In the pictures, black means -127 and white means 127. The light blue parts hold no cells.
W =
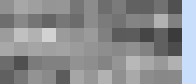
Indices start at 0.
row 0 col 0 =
17
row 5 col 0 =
-31
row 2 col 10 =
-58
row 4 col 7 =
4
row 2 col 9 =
-35
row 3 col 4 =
35
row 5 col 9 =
41
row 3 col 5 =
27
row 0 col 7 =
-18
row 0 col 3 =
21
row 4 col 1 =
-47
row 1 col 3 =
-26
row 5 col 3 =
10
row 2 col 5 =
18
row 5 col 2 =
19
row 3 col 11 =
-31
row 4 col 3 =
1
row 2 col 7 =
0
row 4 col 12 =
49
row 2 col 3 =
82
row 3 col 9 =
16
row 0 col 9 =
-30
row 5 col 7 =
50
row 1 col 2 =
-10
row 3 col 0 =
40

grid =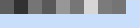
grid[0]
-34
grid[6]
86
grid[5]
-9

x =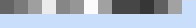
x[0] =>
-27
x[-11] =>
31
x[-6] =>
33
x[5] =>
22

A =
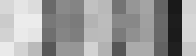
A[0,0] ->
87
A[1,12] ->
-98
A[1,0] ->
75
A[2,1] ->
106
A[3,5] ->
22
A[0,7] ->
57
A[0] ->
[87, 101, 92, -22, 10, 4, 65, 57, -12, 22, 36, -27, -102, 81]
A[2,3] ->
-16
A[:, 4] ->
[10, 1, 5, 23]
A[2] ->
[82, 106, 101, -16, 5, -1, 58, 59, -4, 16, 30, -23, -100, 85]
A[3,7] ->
50
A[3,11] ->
-29
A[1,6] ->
51
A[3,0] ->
106
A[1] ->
[75, 108, 108, -7, 1, -4, 51, 60, 8, 8, 32, -22, -98, 86]
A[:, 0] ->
[87, 75, 82, 106]

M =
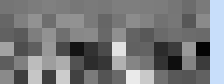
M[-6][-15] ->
-10
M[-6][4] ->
-2
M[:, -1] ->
[-5, 10, -21, -123, -68, -30]
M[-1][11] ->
-15
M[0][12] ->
-9
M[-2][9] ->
5
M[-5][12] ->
-8
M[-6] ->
[-10, -8, -3, 0, -2, -8, -5, -7, -1, -1, -2, -3, -9, -19, -5]
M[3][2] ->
-32
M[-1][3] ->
-64
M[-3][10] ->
-28
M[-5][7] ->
-25
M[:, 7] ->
[-7, -25, -23, -52, -73, -43]
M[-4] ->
[-30, -37, -1, 18, -16, 8, 10, -23, 16, -28, -39, -21, -15, -19, -21]
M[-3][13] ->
25
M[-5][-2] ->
-40
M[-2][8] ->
49
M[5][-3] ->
-39
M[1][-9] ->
-5
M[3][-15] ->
35
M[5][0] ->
10
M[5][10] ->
73
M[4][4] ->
45
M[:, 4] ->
[-2, 17, -16, -54, 45, 76]

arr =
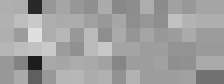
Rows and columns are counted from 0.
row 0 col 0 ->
47
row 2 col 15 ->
28
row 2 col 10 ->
37
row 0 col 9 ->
13
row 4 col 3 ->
40
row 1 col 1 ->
61
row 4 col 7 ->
34
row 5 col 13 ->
32
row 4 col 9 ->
29
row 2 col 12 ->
28
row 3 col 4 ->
28
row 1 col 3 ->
46
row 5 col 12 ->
30
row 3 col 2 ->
65
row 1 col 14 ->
46
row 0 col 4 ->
38
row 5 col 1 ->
43
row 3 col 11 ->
30
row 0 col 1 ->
45
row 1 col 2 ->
73
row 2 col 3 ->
45
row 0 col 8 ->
8
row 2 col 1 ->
28
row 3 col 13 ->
19
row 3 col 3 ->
73
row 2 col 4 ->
55
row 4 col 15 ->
42
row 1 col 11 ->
14
